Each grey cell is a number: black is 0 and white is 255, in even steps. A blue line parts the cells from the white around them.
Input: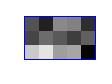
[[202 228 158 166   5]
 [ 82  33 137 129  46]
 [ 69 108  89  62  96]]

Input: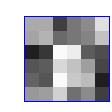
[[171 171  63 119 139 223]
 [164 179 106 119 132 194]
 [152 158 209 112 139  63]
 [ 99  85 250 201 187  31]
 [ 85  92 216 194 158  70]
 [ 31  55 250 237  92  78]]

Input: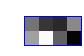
[[160 251  96   5]
 [116  54  41 137]]

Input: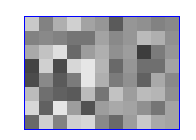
[[215  97 230 157  82 157 169 163 144 117 163]
 [201 130 175 208 163 150  90 150 144 130 137]
 [187 111  97  90 187 117 194 157 187 181 144]
 [169 194 223 105 157 175 144 157  61 123 150]
 [130 137 130 117 117 163 137 150 187 175 144]
 [105 208 130 208 215 137 105 157 201 169 163]
 [ 75 137  90 123 230 175 123 144  97 169 137]
 [ 68 208  75 215 230 181 105 150 111 111 163]]

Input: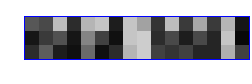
[[ 87  73 189  44 181 197  29 197 162  52 189  58 168  58 181  22]
 [ 44  93  29  16 106  16  44 181 205  65  52  65  37  37 175  65]
 [ 22  58  81  22 132  65  16 197 205  44  73  29  73  37 197   9]]

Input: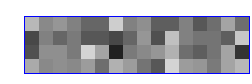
[[184 137 150 129 102 102 206 129 143  94  94 129  87 110 164 110]
 [170 137 143 137 156 110 177 156 116  87 212 156 150 122 164 184]
 [ 80 143 143 122 212 164  33 122 137 150 177 110  94 116 164  52]
 [ 72 129 102 122  87  87  72 102 150  80 192 129 116 116  94 199]]

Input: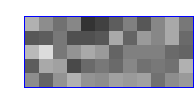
[[185 220 120 147 169 154 100 128 128 128 106 100]
 [177 141 113 135  51  65  93 128  87 135 169 120]
 [141 100 147 177 147 141 161 154 161 113 141 154]
 [ 93 169 161  73 106 120 106 135 113 120 113 177]
 [ 87  93 120  80  80  87 169 100 154 135 169 106]]

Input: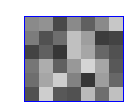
[[138 146  73 138  96 138 199]
 [124  81 110 192 158  60  67]
 [118 173  96 152 213 166  88]
 [110 166 206 130  54 158 103]
 [ 81 206  88  81 186 110 192]
 [ 67  96  54 192 166 103  81]]
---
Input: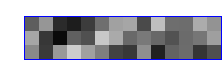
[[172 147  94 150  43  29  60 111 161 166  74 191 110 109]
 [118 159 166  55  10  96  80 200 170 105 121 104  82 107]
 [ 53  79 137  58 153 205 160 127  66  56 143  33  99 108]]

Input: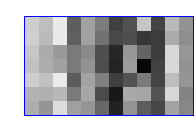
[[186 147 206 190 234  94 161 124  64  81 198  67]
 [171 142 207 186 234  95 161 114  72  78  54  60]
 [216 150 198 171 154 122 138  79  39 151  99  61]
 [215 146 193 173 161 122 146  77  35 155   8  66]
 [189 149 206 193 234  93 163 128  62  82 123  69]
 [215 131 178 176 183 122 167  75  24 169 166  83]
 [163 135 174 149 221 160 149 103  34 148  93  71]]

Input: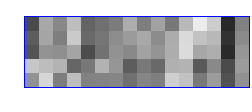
[[ 41 129  74 168 136 190 100 112 124 173 126 162 120 185 236 204]
 [ 50 139  93 165 126 202 105 118 141 155 168 140 172 218 194 184]
 [ 42 150  84 147 143 164  76 114 146 137 162 148 173 219 167 174]
 [ 75 155 198 189 179 102 120 178 150  93 121 105 176 179  89 137]
 [ 82 145 146 214 126 190 130 131 134 112 133 127 207 194 121 156]]

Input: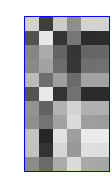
[[210 209 209  63 203 142]
 [ 43  45  81 230  52 118]
 [102 103 133 171 100  53]
 [111 113 137 162 108  54]
 [163 163 186 110 159 107]
 [ 42  43  83 232  51 114]
 [176 175 147  98 178 211]
 [158 156 142 116 162 219]
 [235 234 195  38 225 158]
 [223 221 193  51 214 152]
 [168 167 139 106 171 219]]

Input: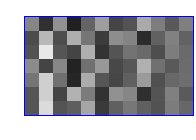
[[ 89 127 134  48 145  32 100 158  69  83 170 125]
 [129  98  76 184  77 174 118  59 141 132  43  97]
 [125 106  82 233  85  68 175  51  84 115 106  78]
 [ 89 108 139  68 135  35 112 152  72  87 176 112]
 [104 110 117 207 112  38 172  86  70  96 155  80]
 [128  90  85 207  68 178 124  50 145 134  47  84]
 [124 103  85 219  84  94 166  58  96 119  96  82]]

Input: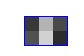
[[179  73  56]
 [209  44  81]]

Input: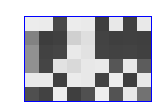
[[ 65 233 236 235  72 236 234  63 232]
 [ 64  63 130  61  64 208 223  67  63]
 [ 67  64 145  66  69 233 226  68  66]
 [232  92 145  69 226 217 232 234  86]
 [ 62 232 233 233  64 235 232  67 237]
 [232 114  79  66 237  63  80 238  83]]

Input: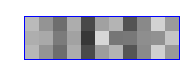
[[210 155 186 148 110 173  73 161 180  83 137]
 [145 197 174 169 123 162  55 215 118 120 142]
 [208 153 183 148 109 172  74 157 179  85 138]]

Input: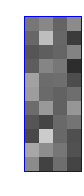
[[100 139 119 136]
 [103  59 103 190]
 [101 131  85  94]
 [119  45  93 133]
 [110  77 162 108]
 [ 98 110 157 106]
 [ 97 150 108 153]
 [105 116  85  69]
 [104  79  72 203]
 [118  81 167 141]
 [110  68 139  66]]
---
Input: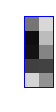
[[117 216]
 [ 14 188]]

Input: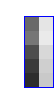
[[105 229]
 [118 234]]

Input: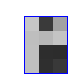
[[198  58]
 [190 183]]

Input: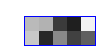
[[186 178]
 [200  39]]

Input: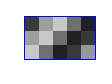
[[ 58 158]
 [158 200]]

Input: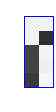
[[241 243]
 [243  48]]

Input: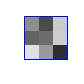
[[141  75]
 [ 99 109]]

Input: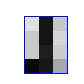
[[223  21]
 [201  20]]

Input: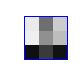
[[234 111]
 [239 144]]
